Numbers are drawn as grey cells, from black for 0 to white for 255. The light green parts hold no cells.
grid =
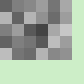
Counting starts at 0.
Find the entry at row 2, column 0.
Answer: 127
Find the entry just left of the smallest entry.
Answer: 89
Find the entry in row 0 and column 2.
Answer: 136
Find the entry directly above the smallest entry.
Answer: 145
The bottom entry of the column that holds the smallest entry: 180
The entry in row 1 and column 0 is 180
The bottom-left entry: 189
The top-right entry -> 168
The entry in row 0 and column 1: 127

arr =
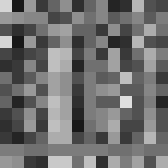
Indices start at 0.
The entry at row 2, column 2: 69
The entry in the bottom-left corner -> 153
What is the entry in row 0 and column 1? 24
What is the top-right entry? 69
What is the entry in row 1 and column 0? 153
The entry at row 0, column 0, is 213
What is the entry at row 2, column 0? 81
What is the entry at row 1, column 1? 143
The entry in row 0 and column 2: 153
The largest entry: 223
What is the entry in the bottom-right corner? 172
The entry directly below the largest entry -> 100
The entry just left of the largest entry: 91
